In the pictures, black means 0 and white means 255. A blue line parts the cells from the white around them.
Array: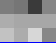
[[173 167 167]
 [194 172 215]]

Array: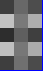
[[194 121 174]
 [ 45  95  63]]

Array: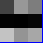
[[  2   1   6]
 [195 148 167]]

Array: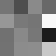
[[151 121 117]
 [113 137 119]]

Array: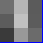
[[ 92 193  92]
 [ 58 153 107]]

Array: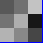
[[115 174  23]
 [179 136  70]]

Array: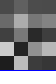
[[106 172 119]
 [ 64 121  41]]

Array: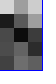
[[ 27  90 158]
 [ 73  12  60]]

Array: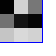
[[114  19   5]
 [197 217 210]]
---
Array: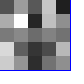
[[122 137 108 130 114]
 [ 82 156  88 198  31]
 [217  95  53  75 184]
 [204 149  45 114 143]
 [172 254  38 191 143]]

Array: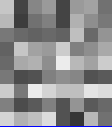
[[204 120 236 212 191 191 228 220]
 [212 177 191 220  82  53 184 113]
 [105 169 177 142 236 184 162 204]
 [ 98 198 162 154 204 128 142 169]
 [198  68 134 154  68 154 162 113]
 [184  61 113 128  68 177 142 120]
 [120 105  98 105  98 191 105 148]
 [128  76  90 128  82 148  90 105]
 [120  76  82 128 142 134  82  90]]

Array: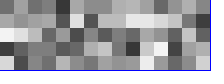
[[243 224 188 104 154  76 134  90 126 104 168 147  97 196  97]
 [168 147 161 168  84 224  84 188 188 231 231 216 196 119  62]
 [216  76 134 112 182 140 119 161 147 154 237 154 104 140 209]
 [ 62  97 126 126  90 104 176 196 119  55 202 243  68 161 176]
 [112 161 112 126  55 168 140 140 176 182 161 104 147 176 134]]

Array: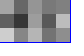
[[206 134 181 115 142]
 [ 96  54 157  89 188]
 [165 103 149 121 128]]

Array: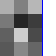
[[175 128 183]
 [ 88 136 102]
 [ 96 205  74]
 [121  37  60]]

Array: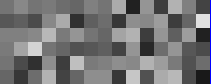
[[122 164 211 116 102  81  87  95  67 149  40 109 149  87  75]
 [128 128 136 184 122 149 116 102 164 178  61 149  95 157  33]
 [116 136 116 122 109 102 128 116 171  33 149  61 178 128  67]
 [102  55 109 178  67 102 142 142  55 198  81 171 184  75  25]
 [ 87  95  75 136 171  48  95 109  55 142 136 157  61 102 224]
 [116  75  48 142  61 191 122 128 142 136 178 157 122  81 109]]

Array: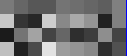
[[ 27 116 163  68 102  46  61 142  68]
 [122 102  87  87 116 110 102  94 128]
 [191  33  74 226 156 148 136  46  81]
 [199  53  39 205 136 169 148  33 128]]

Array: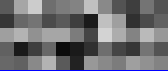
[[ 90 166 204 110 124 131 192 137  83  62 116  83]
 [159 179 145 166 166 124  69 211 173 131 186 152]
 [104  97 137 179  90  34 152 137 124 159 145 131]
 [ 54 104 116  75  90  62  26 192 159  48  75  97]
 [ 97  26  62 104  11  26  48 110  69  54 116  83]]

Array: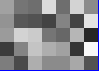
[[155 211 203 117 103 182  38]
 [ 59 132 196 174 161  52 248]
 [125  74 174 139 139 168  82]
 [161 117 110 219 110 211 139]
 [147  88  82  67 132  67 227]]
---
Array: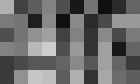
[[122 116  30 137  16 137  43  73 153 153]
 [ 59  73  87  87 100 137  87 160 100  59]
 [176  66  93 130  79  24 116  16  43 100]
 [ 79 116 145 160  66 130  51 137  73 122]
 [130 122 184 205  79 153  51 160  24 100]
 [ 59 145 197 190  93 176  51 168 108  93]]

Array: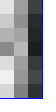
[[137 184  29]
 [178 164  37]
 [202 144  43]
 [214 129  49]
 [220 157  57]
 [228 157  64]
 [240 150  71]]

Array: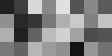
[[144  40  54 121 175 201 129 195]
 [175  32  99 188 209 162  76  84]
 [121  99 182 156 144  20 150 113]
 [ 32  62 216 136 224  84 136  91]]

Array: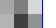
[[180  63 146]
 [166 126 215]]

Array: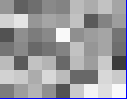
[[116 137 104 116 131 194 150 165 110]
 [150  96 110 137 131 187 172 194 165]
 [ 82 143 124 137 249 143 157 165 116]
 [210 229 150 165 157 194  90 131 157]
 [210 202 172 216 187 104 104 216 202]
 [124 157 180 143  82 202 243 222 249]
 [187  90 194 180 104 187 157 202  59]]

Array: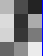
[[184  76  35]
 [212  55 122]
 [219  48 172]
 [102 144 235]]

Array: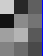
[[131 108  73]
 [160 180  89]
 [206  39  95]
 [ 18 139 116]]
